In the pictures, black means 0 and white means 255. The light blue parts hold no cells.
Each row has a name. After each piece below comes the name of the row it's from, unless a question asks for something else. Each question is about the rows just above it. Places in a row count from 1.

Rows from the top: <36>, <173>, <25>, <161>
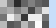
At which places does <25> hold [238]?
2 5 6
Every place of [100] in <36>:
4 6
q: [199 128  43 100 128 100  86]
<36>
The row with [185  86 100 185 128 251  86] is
<161>

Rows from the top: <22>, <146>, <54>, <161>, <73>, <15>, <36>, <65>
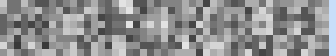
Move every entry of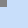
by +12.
[143]
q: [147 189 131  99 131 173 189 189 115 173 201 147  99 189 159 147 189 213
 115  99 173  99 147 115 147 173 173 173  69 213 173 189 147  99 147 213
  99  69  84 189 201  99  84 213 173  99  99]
<65>
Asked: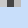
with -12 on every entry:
[189  57 177]
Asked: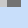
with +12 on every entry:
[213 127 127]
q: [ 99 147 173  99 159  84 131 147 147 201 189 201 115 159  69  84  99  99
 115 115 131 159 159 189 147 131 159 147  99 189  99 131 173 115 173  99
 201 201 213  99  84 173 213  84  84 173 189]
<73>

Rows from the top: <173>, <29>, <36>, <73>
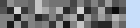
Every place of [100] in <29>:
5
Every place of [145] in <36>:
4 10 18
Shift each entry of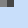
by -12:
[118  58]
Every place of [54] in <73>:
4 8 14
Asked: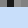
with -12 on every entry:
[118  13 133 118]
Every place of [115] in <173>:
3 4 8 9 10

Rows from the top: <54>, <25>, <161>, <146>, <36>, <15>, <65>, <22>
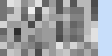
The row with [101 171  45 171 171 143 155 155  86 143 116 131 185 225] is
<36>
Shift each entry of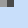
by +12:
[167  86]

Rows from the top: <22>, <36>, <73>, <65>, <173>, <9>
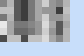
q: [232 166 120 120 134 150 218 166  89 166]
<65>
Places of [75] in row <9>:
1 4

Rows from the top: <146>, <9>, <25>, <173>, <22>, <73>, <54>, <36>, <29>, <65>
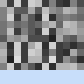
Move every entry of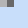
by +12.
[192 116]
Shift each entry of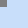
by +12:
[140]
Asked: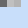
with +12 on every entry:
[116 204 192]
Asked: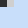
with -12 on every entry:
[ 35 195]
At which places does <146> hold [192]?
6

